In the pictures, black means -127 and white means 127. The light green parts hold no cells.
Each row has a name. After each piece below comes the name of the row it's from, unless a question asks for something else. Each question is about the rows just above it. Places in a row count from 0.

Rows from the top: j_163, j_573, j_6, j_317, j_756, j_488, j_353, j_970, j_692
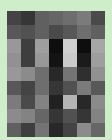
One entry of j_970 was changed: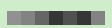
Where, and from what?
0, [11]
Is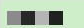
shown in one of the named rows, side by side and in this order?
no
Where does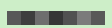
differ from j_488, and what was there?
1, [-59]

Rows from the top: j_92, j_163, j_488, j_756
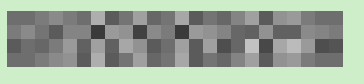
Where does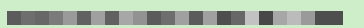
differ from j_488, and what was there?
23, [-43]
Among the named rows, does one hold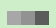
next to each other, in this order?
yes
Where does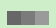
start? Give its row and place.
j_488, 2
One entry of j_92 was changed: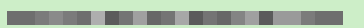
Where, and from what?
19, [18]
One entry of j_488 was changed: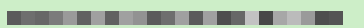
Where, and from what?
8, [39]
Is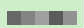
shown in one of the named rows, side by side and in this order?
yes
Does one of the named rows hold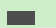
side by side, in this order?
no

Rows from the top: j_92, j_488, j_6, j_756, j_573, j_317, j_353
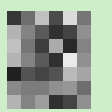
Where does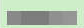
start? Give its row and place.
j_317, 0
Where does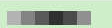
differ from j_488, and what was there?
4, [-59]
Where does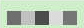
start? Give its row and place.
j_92, 1

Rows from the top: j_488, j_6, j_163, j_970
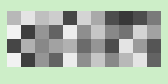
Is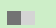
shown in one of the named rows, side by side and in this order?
yes
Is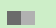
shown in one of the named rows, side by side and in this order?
no

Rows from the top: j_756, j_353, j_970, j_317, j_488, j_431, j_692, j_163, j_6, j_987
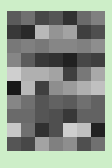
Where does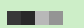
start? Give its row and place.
j_353, 0
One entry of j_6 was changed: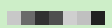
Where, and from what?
1, [-15]

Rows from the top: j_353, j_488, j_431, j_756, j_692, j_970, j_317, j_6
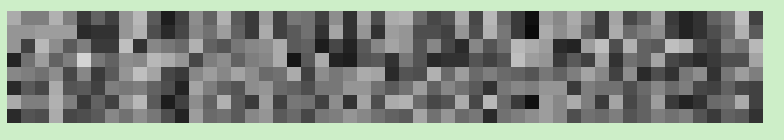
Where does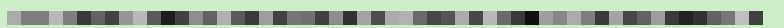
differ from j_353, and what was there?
3, [49]
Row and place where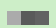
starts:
j_431, 19
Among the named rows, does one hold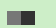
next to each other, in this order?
no

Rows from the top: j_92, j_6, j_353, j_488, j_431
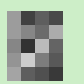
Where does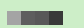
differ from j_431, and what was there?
2, [-47]
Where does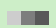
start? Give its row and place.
j_488, 1
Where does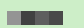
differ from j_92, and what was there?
0, [28]
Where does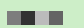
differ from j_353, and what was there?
0, [6]
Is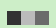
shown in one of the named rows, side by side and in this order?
no

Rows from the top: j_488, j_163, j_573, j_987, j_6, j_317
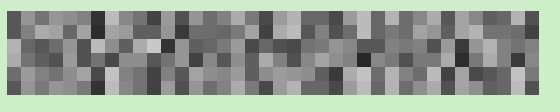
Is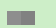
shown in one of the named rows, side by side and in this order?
yes
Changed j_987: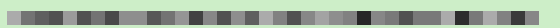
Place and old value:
15, [-40]
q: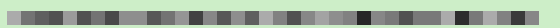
j_987
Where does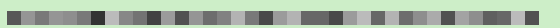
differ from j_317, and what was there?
16, [43]
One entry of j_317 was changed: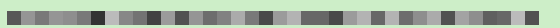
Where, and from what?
25, [59]
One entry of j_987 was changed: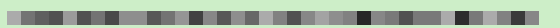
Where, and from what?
17, [-32]

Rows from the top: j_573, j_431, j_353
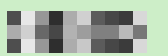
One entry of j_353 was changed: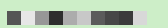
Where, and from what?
0, [-49]
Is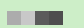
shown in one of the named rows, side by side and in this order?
no
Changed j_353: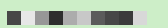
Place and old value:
0, [-49]
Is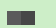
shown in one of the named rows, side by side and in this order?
yes
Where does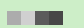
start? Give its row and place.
j_573, 4
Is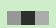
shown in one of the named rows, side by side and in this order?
yes

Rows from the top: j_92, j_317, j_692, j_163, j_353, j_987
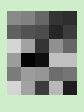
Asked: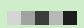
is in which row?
j_987
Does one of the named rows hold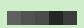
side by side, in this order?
yes
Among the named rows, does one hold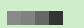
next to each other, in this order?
yes
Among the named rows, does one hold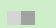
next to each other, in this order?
yes
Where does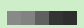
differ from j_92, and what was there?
2, [-24]

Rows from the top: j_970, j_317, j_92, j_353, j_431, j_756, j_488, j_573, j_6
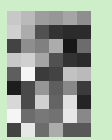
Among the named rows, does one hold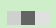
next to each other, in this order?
yes
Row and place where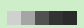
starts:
j_353, 1
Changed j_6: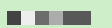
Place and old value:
1, [103]

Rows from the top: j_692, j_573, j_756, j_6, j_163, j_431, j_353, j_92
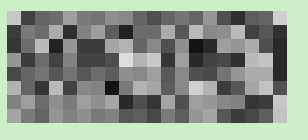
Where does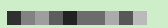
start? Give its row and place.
j_573, 4
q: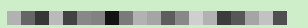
j_431
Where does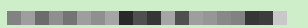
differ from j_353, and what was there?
4, [-5]
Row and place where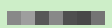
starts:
j_163, 9
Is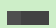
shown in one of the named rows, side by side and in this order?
no
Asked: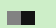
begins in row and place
j_431, 6

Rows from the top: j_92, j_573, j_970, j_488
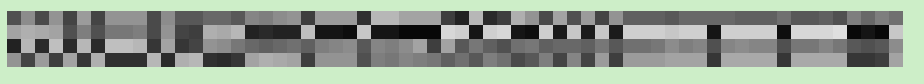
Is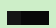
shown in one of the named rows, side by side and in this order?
yes
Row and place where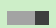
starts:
j_92, 29
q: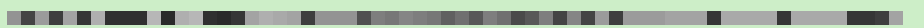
j_488
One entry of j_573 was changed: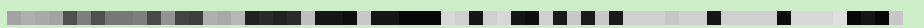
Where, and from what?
20, [-93]
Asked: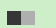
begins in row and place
j_488, 5
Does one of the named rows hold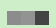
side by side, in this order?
no

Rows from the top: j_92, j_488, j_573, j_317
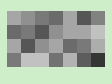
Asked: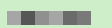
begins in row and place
j_573, 0
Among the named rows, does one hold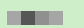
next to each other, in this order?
yes
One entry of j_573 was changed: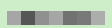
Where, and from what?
4, [-20]
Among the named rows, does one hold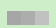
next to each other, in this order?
no
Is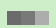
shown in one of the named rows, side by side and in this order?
yes
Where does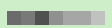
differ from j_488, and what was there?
2, [-41]

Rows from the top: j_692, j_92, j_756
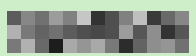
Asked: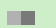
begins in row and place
j_92, 0
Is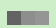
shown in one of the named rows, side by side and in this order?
yes
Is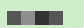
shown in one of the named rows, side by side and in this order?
yes
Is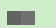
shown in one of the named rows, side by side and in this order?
yes
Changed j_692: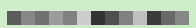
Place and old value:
5, [70]

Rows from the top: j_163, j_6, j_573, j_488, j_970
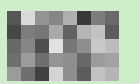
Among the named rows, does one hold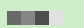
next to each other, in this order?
yes
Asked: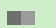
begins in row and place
j_488, 0
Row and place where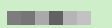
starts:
j_6, 1
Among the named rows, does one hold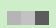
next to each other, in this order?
yes
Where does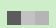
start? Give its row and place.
j_970, 5
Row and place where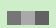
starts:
j_6, 2

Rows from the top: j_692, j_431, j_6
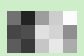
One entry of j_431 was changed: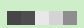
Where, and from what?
2, [96]
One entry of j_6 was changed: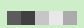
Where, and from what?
1, [-70]
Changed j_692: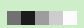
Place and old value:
1, [-92]
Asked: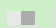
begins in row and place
j_6, 3

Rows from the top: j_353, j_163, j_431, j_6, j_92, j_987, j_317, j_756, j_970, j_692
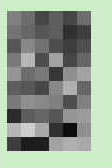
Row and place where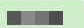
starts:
j_431, 0
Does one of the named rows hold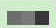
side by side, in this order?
yes
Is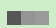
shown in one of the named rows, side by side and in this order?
yes

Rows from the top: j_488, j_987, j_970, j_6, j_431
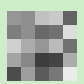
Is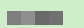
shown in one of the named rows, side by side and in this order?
yes
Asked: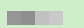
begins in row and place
j_488, 0
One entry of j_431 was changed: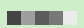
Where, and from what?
0, [-51]
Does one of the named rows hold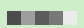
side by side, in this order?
yes
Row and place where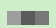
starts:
j_431, 1
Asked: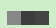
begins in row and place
j_6, 1

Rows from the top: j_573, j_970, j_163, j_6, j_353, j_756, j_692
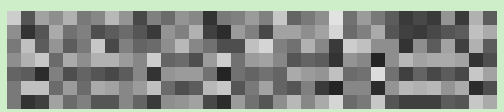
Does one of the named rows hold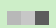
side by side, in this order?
no
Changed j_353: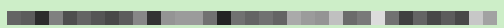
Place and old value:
25, [-14]
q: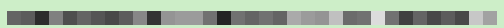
j_353
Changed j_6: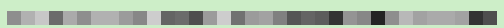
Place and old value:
19, [7]
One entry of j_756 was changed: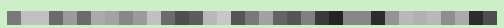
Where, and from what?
31, [20]
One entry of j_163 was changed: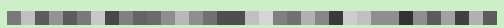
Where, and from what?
13, [7]
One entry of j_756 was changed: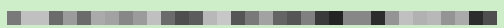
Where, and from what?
28, [56]

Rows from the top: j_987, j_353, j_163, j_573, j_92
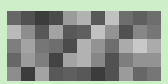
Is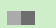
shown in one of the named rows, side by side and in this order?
no
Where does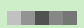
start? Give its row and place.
j_353, 6
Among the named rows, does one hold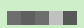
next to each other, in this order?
no
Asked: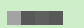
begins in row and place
j_92, 2

